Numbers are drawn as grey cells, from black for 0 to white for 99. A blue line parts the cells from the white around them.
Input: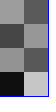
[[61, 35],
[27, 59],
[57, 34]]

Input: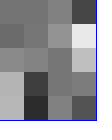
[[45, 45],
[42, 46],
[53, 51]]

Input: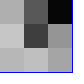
[[68, 34],
[77, 24],
[71, 74]]

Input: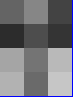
[[39, 52],
[17, 30],
[64, 45]]

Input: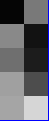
[[2, 47],
[53, 7],
[43, 11]]

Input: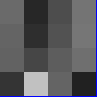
[[41, 15],
[39, 18],
[38, 27]]

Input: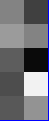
[[51, 25],
[60, 51],
[36, 4]]
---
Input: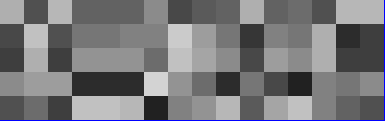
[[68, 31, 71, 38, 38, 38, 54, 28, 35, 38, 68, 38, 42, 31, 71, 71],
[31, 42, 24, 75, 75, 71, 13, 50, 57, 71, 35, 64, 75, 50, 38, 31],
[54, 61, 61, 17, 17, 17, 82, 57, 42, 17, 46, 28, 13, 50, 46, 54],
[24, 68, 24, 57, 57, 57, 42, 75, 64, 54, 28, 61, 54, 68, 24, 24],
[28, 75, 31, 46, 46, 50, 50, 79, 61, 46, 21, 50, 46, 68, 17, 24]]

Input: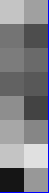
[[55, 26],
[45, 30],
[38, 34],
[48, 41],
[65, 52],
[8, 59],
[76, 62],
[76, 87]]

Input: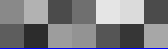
[[36, 17, 61, 57, 33, 21, 65],
[53, 69, 29, 43, 89, 85, 29]]

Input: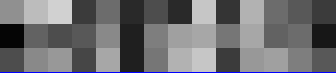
[[2, 38, 30, 34, 53, 12, 49, 62, 65, 46, 65, 38, 42, 9],
[30, 53, 59, 27, 65, 12, 46, 69, 77, 23, 59, 62, 49, 34],
[56, 73, 81, 23, 42, 16, 30, 16, 77, 20, 69, 42, 34, 23]]

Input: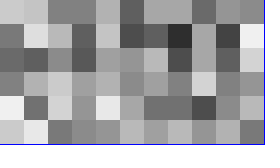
[[41, 37, 54, 34, 62, 58, 72, 30, 65, 37, 82],
[93, 44, 82, 58, 90, 65, 44, 44, 30, 54, 72],
[50, 69, 79, 62, 69, 54, 62, 50, 82, 50, 58],
[79, 76, 50, 50, 69, 37, 65, 65, 41, 58, 54],
[47, 86, 72, 37, 76, 30, 37, 18, 65, 26, 93],
[79, 90, 47, 54, 58, 72, 62, 72, 58, 69, 47]]

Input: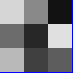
[[42, 15, 87],
[72, 25, 36],
[83, 53, 7]]

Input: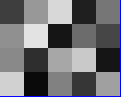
[[81, 4, 50, 21, 62],
[53, 18, 65, 78, 8],
[24, 59, 84, 12, 46],
[56, 88, 8, 42, 27]]
